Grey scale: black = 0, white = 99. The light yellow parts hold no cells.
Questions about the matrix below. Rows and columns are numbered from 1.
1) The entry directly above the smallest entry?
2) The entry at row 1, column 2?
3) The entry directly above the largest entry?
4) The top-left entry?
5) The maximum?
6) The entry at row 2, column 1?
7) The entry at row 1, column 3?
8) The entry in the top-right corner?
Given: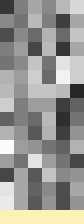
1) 80
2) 49
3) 69
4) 21
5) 98
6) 53
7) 65
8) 84

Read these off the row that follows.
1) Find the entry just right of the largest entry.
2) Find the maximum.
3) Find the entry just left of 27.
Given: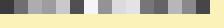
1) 57
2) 95
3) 53

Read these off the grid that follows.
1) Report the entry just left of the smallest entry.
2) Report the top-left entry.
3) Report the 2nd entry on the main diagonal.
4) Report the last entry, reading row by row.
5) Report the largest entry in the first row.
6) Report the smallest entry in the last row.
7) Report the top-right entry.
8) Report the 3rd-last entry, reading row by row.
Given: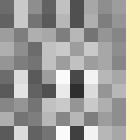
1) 91
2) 42
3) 78
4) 65
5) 78
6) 25
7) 61
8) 94

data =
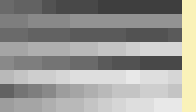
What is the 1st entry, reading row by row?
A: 41
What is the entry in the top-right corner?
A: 24
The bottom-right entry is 90
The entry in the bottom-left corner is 61
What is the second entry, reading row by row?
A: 38
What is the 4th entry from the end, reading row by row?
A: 86
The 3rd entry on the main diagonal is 38
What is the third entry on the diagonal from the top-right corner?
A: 32
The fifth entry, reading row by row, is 28
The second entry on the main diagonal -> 49

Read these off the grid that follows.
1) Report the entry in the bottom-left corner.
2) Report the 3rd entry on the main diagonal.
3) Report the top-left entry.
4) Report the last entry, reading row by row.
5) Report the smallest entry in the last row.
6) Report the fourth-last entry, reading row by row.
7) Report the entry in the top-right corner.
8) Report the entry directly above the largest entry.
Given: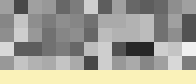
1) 59
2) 59
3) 62
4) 48
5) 28
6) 52
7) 62
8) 32

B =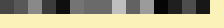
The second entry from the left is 34
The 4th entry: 23
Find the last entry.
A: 9
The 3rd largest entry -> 53

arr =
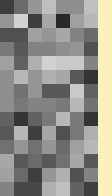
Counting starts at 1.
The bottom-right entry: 24
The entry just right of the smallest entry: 62
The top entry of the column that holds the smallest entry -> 55
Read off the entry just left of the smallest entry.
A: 65
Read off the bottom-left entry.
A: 51
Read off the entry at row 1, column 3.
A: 58
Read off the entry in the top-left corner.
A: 24
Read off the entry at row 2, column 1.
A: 58
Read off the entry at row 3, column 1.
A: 31
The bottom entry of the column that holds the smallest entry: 74
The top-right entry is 74
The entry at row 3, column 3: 62
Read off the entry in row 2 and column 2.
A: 81
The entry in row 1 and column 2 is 41
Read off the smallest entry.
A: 16
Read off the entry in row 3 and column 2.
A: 31

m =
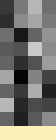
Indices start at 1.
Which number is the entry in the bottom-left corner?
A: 39
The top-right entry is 43
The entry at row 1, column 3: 71
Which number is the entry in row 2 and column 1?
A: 18
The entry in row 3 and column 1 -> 43
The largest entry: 78
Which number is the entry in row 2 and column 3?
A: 64
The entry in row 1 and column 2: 47
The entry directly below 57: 54
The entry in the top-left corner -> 22
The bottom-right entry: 54

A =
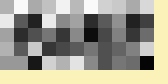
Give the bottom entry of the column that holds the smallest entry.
2
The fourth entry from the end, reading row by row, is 31
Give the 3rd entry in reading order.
66
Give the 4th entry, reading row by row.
75
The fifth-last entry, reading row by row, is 53
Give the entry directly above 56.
78
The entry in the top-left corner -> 69
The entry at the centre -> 53
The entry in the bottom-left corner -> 59
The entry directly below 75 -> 91
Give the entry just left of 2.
42
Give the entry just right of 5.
28
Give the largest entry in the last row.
88

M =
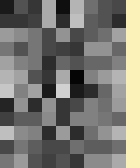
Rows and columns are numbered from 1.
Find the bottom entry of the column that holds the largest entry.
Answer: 32
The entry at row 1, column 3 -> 21
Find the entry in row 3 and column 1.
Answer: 60
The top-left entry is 10
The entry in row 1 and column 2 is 32
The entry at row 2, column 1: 21
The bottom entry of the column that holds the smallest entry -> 21
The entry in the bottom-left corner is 46
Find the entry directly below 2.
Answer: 10
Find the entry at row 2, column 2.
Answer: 21
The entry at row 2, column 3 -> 25
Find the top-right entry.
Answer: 28
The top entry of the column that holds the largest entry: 6
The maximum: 81
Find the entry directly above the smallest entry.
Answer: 32
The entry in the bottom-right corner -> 66
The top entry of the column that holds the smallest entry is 70
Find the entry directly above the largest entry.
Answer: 66

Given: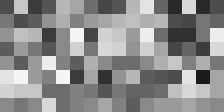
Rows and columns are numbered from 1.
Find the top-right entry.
30
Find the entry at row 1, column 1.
30
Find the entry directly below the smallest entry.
77
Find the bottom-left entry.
53
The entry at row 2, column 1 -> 46
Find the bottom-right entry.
53
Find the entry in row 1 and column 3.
23
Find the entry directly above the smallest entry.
68
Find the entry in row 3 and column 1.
57
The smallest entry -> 10
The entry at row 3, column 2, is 74
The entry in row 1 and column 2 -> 77
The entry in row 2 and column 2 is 30
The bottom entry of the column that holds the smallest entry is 57
